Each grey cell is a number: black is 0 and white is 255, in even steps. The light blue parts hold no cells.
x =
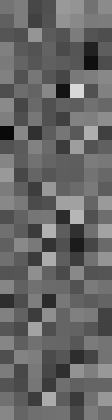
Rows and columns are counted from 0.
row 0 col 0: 116
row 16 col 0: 112
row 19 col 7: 85
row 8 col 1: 79
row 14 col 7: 154
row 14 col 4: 161
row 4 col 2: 86
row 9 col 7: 64
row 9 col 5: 89
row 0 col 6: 114
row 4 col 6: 15
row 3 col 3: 99
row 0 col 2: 71
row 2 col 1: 80
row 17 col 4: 80
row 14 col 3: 80
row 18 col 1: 92
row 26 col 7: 152
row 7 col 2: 105
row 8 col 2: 119
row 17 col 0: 96
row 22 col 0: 129
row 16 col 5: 48
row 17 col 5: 27
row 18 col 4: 94
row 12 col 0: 153
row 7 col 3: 80
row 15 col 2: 118
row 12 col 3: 86
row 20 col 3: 107
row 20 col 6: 123
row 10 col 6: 83
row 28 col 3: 172
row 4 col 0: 122
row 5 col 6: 126
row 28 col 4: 93

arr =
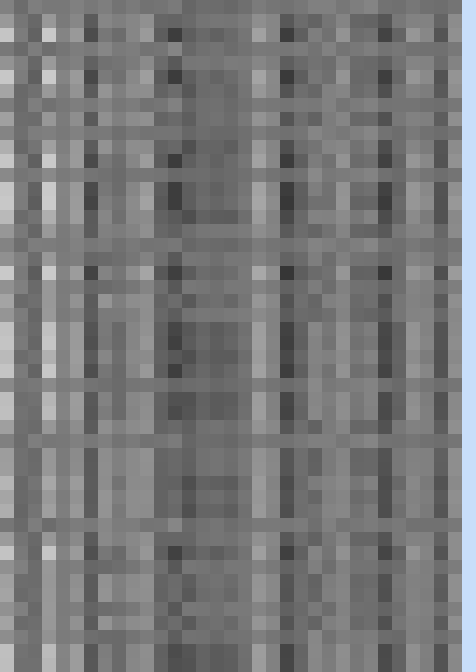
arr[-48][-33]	129
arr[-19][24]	142
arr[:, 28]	[112, 120, 100, 119, 114, 103, 117, 116, 120, 109, 110, 101, 107, 100, 106, 101, 119, 111, 109, 108, 110, 118, 118, 97, 98, 101, 99, 106, 99, 97, 120, 113, 120, 120, 105, 117, 111, 121, 120, 98, 109, 119, 117, 111, 118, 106, 98, 98]
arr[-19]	[191, 114, 109, 187, 131, 155, 87, 124, 106, 133, 142, 97, 75, 85, 99, 91, 96, 111, 157, 129, 68, 100, 136, 122, 142, 119, 129, 74, 97, 145, 127, 83, 137]
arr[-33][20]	73
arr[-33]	[185, 107, 115, 175, 130, 156, 91, 134, 111, 137, 139, 98, 90, 79, 98, 93, 92, 110, 155, 130, 73, 105, 130, 129, 139, 120, 131, 76, 101, 139, 123, 82, 137]
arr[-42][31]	89
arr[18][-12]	107
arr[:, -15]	[123, 142, 161, 121, 134, 164, 151, 122, 147, 124, 153, 162, 125, 162, 166, 155, 141, 123, 130, 168, 131, 150, 138, 158, 159, 155, 161, 126, 156, 157, 147, 123, 146, 147, 154, 150, 153, 121, 144, 159, 130, 148, 149, 132, 149, 127, 157, 156]
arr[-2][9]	134
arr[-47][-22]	102
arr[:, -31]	[126, 104, 98, 125, 103, 95, 112, 126, 108, 125, 116, 96, 121, 98, 93, 115, 102, 125, 108, 92, 106, 111, 102, 106, 102, 114, 100, 120, 113, 109, 107, 126, 106, 107, 116, 111, 116, 125, 105, 102, 108, 108, 111, 105, 110, 113, 110, 112]
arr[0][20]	114
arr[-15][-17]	110
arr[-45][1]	106
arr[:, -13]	[114, 88, 61, 118, 94, 58, 83, 116, 85, 112, 79, 60, 107, 61, 56, 73, 90, 112, 99, 54, 98, 83, 92, 66, 63, 73, 62, 107, 71, 68, 86, 114, 86, 86, 76, 83, 79, 119, 88, 64, 99, 85, 84, 97, 84, 103, 69, 70]
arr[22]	[149, 124, 102, 153, 122, 130, 93, 122, 122, 128, 142, 104, 93, 114, 119, 118, 121, 124, 138, 130, 92, 107, 105, 111, 131, 104, 101, 91, 118, 131, 131, 105, 136]
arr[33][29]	130
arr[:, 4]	[120, 122, 132, 117, 123, 132, 124, 119, 123, 121, 127, 132, 122, 132, 131, 130, 122, 121, 123, 131, 123, 124, 122, 132, 132, 130, 132, 123, 130, 131, 123, 120, 123, 123, 129, 124, 126, 117, 122, 131, 123, 123, 124, 123, 124, 123, 132, 131]
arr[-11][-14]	121
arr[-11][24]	116
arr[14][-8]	100
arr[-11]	[118, 106, 125, 108, 117, 124, 121, 135, 124, 125, 116, 117, 134, 106, 113, 117, 109, 115, 121, 121, 119, 123, 111, 128, 116, 119, 123, 116, 121, 113, 113, 113, 120]
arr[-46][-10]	113
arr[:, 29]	[119, 130, 150, 114, 132, 150, 130, 116, 129, 121, 133, 150, 126, 150, 150, 139, 130, 120, 131, 150, 132, 130, 131, 147, 148, 140, 149, 126, 142, 145, 129, 118, 129, 130, 136, 130, 132, 113, 130, 148, 132, 129, 130, 132, 129, 129, 144, 143]
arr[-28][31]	110
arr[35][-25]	127
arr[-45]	[120, 106, 125, 110, 117, 125, 121, 134, 122, 125, 115, 117, 133, 104, 112, 115, 108, 114, 121, 120, 118, 123, 115, 129, 116, 120, 126, 115, 119, 114, 113, 112, 120]
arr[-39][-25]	111
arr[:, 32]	[116, 140, 144, 120, 131, 148, 143, 119, 143, 116, 140, 146, 116, 144, 152, 137, 139, 116, 124, 155, 126, 143, 136, 138, 141, 137, 143, 117, 137, 137, 143, 117, 142, 142, 138, 143, 140, 120, 141, 141, 124, 143, 143, 127, 143, 119, 137, 136]
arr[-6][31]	91
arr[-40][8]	128
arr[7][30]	112
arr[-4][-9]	133
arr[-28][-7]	112
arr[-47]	[153, 118, 104, 152, 122, 135, 91, 134, 127, 134, 144, 102, 100, 106, 116, 118, 117, 123, 142, 134, 88, 108, 99, 117, 132, 102, 100, 86, 120, 130, 130, 100, 140]

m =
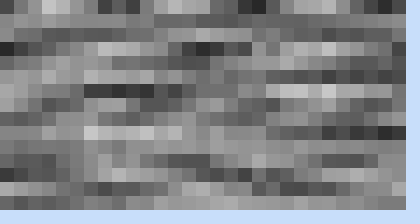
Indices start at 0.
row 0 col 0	73
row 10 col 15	158
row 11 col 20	147
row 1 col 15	91
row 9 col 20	97
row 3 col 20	158
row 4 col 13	79
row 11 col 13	82
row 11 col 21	130
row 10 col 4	118
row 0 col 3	195
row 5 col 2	150
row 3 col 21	176
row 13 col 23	83
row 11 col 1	88
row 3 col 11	139
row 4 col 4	160
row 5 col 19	96
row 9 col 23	63
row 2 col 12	146
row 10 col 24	135
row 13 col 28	167
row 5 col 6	177
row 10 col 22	141
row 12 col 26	161
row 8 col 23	108
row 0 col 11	159
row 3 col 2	84
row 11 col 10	119
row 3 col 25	148
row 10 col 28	129
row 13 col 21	74
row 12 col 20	95
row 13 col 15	154
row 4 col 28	82
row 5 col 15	123
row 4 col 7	143
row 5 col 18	120
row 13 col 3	135
